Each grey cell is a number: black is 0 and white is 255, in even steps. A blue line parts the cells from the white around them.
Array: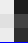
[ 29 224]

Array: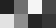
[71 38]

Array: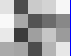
[247 108 159 165]

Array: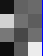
[106 113 120]

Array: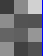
[209  83 100]

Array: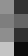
[ 50 126]

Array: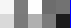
[114 123]
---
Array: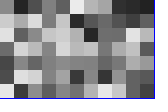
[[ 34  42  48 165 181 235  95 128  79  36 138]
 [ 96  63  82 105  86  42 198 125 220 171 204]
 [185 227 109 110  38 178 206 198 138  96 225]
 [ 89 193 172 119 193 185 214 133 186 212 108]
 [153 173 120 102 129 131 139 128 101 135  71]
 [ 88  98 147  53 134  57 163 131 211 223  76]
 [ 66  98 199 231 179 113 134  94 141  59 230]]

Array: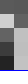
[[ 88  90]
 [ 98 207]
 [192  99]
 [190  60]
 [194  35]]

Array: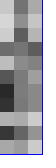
[[170 115 200]
 [197 143 214]
 [181  94 205]
 [ 93 117 109]
 [130 139 189]
 [159 123  86]
 [137 124  41]
 [137 121  50]
 [204 171 176]
 [148 101  55]
 [203 156 168]]

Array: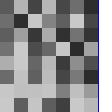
[[ 45 110  71 183  68 180  90]
 [ 71 201  95 131 199  46 110]
 [ 52 115  49 171  55 159  94]
 [163  43 198 104  76 202 114]
 [ 79 142  59 184 102 201 174]
 [ 44 121  70 188  96 193 107]
 [154 191 127 196 192 191 199]
 [184 201  63  94 197  94 201]]

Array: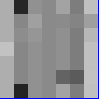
[[192 125 163 138 145  38 174]
 [159 132 139 138 160 135 174]
 [183 125 144 138 150 141 174]
 [192 125 144 138 145 135 194]
 [192 125 144 138 145 135 174]
 [194  91  99 138 145 135 174]
 [192 125 163 138 145  35 174]]

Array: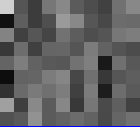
[[136 113  65  77  91 136 119  60  85 208]
 [106 108  72  86 136 154  79  60  94  17]
 [125 119  85  78  93 114  69  86  64 131]
 [ 76  84  98 124  85 102 101  64 109  56]
 [ 88 112  25 127 114  87  89  98 126 100]
 [ 94  86  56 112  71 134 124 101  99  13]
 [ 90 109  29 124  64 125 112 122 106  50]
 [ 65  95  74 119  56 135  91 137  63 160]
 [113 101  73  98 108  98  91 146  89  81]]

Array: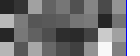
[[148  74 133  81 118  99 161  52  37]
 [115  38 122 117  93  89  86 123 185]
 [161 203  67  42  45  78  97 120  38]
 [128 248 147  64  78 104 168  87 182]]
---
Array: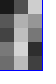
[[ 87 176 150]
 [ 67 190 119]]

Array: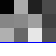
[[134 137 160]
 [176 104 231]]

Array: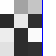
[[ 42 232  47]
 [237  45 250]]

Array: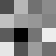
[[192 156 151]
 [ 91   2 116]]

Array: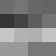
[[ 53  67  94]
 [197 179 175]]

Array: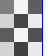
[[211  70 235]
 [ 92 245  81]]

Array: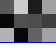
[[  7  80  77]
 [179   8  99]]

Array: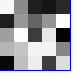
[[ 30 151 100]
 [159 253  60]]

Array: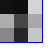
[[173  70 169]
 [135  38 197]]
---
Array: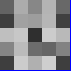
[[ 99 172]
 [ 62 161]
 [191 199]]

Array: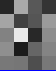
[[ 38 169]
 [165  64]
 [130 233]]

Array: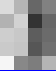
[[219 181]
 [178 210]
 [206 200]]

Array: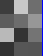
[[ 61 200]
 [ 93 109]
 [185  51]]

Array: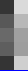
[[ 53 218]
 [ 88 184]
 [105 160]]

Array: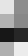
[[229 141]
 [178 136]
 [ 23  39]]

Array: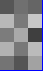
[[ 86 112]
 [184 122]
 [124 169]]

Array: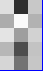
[[223  46]
 [172 250]
 [228 158]]
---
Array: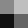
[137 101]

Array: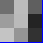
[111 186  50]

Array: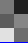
[122 134]

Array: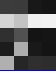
[ 60 195  20  20]

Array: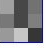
[161  71  54]

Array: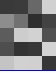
[ 57 113 210 211]
